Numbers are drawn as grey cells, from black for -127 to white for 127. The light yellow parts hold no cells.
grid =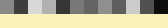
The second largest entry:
75
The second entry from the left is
-66
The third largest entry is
49
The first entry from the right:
-113
